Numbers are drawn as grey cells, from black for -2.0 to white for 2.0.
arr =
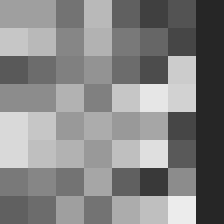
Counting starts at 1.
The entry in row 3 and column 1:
-0.6
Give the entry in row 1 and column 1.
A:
0.5
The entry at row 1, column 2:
0.5
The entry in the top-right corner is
-1.4
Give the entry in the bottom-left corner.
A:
-0.5
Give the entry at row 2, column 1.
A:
1.1
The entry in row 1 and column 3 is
-0.2
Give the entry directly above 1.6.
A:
-0.8
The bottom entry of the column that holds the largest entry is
1.7
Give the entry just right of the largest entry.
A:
-1.4
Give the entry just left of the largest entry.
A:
1.0
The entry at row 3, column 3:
0.0

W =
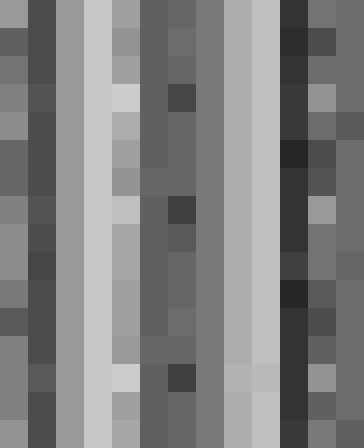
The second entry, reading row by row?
-0.8
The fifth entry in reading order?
0.5
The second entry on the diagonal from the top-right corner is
-0.8
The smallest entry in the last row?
-1.1
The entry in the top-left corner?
0.4
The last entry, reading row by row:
-0.5
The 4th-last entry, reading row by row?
1.0
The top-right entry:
-0.3
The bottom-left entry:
0.3
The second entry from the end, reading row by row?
-0.1
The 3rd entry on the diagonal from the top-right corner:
-1.2
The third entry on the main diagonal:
0.4
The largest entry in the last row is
1.1
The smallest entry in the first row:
-1.2

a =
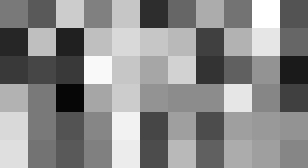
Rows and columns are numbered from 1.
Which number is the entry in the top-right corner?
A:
-0.7
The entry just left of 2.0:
-0.2
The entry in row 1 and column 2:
-0.6
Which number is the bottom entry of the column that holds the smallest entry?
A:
-0.6
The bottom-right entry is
0.1
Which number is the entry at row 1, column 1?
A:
-0.1
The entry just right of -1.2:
-0.5
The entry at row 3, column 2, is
-0.9
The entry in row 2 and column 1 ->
-1.4
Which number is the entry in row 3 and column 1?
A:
-1.1
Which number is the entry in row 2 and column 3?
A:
-1.5
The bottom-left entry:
1.5
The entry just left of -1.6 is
0.3
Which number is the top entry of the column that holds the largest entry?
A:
2.0
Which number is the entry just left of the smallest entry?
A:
-0.1
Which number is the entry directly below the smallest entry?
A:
-0.7
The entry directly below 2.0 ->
1.6

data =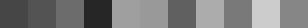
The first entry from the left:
-0.9
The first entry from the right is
0.1
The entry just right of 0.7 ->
-0.1

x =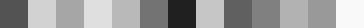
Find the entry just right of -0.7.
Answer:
1.3
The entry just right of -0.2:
-1.5

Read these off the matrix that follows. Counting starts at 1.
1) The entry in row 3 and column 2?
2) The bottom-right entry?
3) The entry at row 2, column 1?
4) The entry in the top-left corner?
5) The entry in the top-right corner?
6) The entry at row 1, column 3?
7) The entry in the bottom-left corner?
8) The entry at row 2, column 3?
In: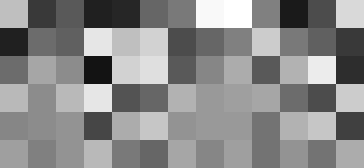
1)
0.6
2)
0.7
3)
-1.5
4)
1.0
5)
1.4
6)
-0.6
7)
0.5
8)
-0.5

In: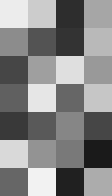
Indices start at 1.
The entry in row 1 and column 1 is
1.7
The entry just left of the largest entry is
-0.4
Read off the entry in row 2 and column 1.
0.2
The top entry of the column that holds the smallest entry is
0.6
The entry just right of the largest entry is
-1.5
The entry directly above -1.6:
-0.9
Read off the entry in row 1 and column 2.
1.2

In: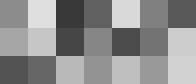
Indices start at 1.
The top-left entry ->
0.2
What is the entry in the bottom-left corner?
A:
-0.7
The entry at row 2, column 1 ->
0.6
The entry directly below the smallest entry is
-0.9
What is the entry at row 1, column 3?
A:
-1.1
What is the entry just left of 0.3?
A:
0.9
